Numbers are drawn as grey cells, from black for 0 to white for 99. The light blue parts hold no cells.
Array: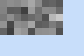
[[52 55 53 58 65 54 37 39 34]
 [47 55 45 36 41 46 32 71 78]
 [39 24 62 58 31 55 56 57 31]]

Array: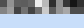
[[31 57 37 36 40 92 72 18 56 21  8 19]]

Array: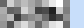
[[40 81 63 73 65 55 73 90 99 54]
 [63 73 23 47 54 59 41 19 30 56]]

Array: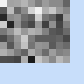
[[94 63 64 70 60 49 60 54 54 39]
 [15 54 58 43 37 80 46 39 22 61]
 [47 58 73 59 69 65 50 34 31 41]
 [60 34 56 75 45 58 56 35 46 41]
 [30 29 26 67 10 76 65 53 71 62]]

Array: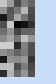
[[77 60 29 49 39]
 [10 36 65 45 27]
 [43 57 26 39 39]
 [80 80 16 50 31]
 [10 57 54 59 21]
 [18 70 41 57 31]]

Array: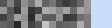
[[33 50 28 56 45 67 38 46 30 22 29 40 59]
 [25 37 62 56 17 58 36 36 58 21 24 42 48]]

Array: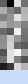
[[37  2 86 44]
 [50 57 87 72]
 [41 34 93 45]
 [56 81 41 35]
 [44 87 48 32]]

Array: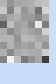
[[70 57 65 66 68 73 75]
 [58 65 68 60 60 53 65]
 [67 54 62 67 63 59 81]
 [57 69 60 64 60 71 57]
 [51 94 73 47 57 65 24]]

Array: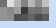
[[44 86 70 51 71 55 74]
 [57 55 31 33 39 30 36]]
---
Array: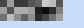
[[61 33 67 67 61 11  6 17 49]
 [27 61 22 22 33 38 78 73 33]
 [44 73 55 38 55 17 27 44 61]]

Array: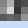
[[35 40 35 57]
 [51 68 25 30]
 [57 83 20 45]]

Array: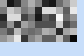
[[63  9 21 52 68 52 15  9 42 57 79]
 [47 31 73 47 42 47 68 63 15 63 73]
 [26 57 21 63 52 31 31 31 79 26 42]
 [57 68 90 21 52 63 37 37 73 37  3]
 [47 79 68 47 57 15 85 85 68 37 90]
 [15 85 85 26 42  9 37 26 96 42 57]]

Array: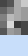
[[27 33 66 78]
 [39 50 66 60]
 [33 60 55 27]
 [50 72 66 60]
 [44 84 22 27]]

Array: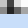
[[53 14 38 64]
 [76 26 87 98]]

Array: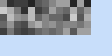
[[57 19 24 24 14 34 40 52 62 62 14 62 14]
 [24 46 29 24 29 40 46 40 46 62 34 62 62]
 [40 57 34 29 57 67 52 57 46 52 52 46 57]
 [79 67 46 19 73 24 34 62 46 40 67 40 57]
 [34 73 57 52 73 40 52 40 40 29 79 34 67]]
